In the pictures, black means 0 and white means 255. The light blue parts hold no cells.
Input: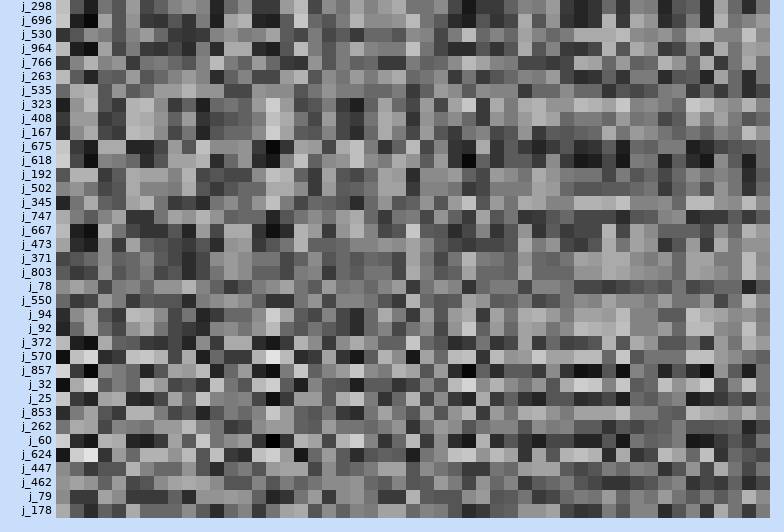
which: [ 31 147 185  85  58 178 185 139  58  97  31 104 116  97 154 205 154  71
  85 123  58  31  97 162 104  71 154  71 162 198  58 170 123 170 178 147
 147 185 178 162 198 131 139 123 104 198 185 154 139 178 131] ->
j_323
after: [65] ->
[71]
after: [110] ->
[154]
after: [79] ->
[147]

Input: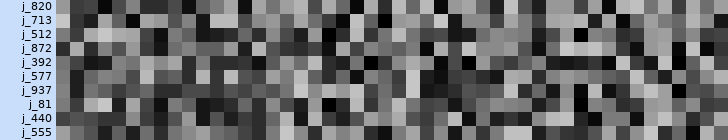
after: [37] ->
[8]
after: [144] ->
[198]
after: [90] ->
[152]

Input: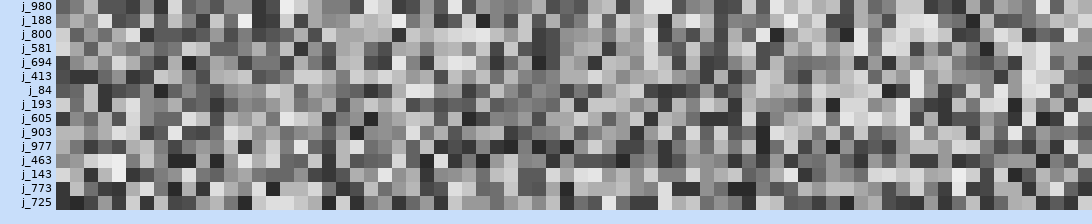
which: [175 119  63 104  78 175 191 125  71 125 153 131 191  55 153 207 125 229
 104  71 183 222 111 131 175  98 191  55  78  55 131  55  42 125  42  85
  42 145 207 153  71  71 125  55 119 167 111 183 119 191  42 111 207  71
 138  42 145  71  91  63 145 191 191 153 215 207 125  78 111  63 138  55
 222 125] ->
j_977
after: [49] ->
[125]
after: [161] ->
[215]

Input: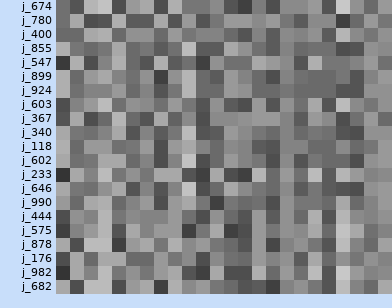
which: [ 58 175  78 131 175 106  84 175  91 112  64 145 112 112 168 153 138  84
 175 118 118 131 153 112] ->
j_547
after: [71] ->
[131]
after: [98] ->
[138]
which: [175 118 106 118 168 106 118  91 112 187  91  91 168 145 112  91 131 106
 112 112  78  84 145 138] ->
j_855
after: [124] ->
[78]

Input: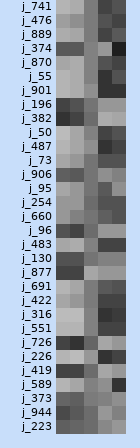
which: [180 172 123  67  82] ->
j_741
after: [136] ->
[151]
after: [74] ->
[89]
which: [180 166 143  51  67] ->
j_487
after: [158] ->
[143]

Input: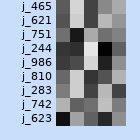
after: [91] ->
[213]
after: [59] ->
[75]
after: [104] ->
[206]
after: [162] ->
[97]
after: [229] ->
[3]
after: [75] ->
[213]
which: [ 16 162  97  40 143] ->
j_623

